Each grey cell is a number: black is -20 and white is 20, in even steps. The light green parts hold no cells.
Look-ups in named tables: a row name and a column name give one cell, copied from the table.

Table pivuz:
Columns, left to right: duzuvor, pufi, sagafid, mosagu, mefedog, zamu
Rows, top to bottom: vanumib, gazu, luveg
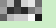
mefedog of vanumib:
16
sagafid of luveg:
12
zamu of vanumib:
-3
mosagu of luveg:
12
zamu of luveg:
-16
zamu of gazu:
4
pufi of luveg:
9
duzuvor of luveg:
-5
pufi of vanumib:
10
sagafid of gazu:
-9
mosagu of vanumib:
13
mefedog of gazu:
-1
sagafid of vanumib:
-11

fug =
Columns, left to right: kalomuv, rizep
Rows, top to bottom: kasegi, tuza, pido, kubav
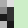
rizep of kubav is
-16
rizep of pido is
-12
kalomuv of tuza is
1
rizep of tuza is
-12
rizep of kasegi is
15
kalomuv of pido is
-16
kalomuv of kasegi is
7
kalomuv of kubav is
9
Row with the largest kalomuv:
kubav

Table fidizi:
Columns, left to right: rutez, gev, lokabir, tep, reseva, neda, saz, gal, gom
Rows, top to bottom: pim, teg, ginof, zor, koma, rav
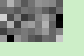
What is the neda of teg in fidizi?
-1
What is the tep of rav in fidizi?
-1
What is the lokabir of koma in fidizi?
-3
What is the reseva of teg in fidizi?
-3
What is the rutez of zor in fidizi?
-4
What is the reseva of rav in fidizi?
-6
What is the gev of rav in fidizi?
-20
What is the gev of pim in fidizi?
8
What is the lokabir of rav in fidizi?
3
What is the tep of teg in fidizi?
-2
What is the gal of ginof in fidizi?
-2
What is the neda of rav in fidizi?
-8
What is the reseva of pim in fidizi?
-2
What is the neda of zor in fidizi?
-1
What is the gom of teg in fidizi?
-3
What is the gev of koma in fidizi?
-4
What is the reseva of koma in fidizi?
-3

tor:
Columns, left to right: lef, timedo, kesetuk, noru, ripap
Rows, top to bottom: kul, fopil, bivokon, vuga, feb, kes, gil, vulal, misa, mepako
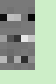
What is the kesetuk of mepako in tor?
-2
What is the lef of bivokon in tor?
-18
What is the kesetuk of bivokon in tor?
9
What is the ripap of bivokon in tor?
-19
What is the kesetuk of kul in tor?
-1
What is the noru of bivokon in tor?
-2
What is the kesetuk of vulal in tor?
-2
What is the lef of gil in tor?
-1
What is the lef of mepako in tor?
-1
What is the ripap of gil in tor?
-1
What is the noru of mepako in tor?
-1
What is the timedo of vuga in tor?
-2
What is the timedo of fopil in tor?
-2
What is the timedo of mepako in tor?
-1
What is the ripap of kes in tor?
11
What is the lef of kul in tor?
-1
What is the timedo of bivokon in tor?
10
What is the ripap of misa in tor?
2

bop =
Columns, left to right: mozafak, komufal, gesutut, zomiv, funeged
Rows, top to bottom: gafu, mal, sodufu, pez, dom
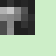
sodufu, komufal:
1
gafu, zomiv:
-14
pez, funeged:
-14
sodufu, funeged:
-13
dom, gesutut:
-15
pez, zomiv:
-12
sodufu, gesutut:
-1

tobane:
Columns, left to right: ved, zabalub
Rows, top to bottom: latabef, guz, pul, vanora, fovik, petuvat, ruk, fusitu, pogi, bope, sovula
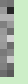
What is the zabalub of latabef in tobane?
-2
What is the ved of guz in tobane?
4
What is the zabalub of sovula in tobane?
-6
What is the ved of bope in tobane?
0
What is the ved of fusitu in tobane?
-1
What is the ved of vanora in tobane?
0
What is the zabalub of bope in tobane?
-4
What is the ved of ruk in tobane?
4
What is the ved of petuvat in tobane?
5
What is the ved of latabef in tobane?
-1
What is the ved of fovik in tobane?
4
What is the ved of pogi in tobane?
1
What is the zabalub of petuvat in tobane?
13
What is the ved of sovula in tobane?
-3
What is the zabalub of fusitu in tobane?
1
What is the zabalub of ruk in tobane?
-3
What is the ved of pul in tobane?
8
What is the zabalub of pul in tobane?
8
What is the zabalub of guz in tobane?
-14
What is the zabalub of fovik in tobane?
-3

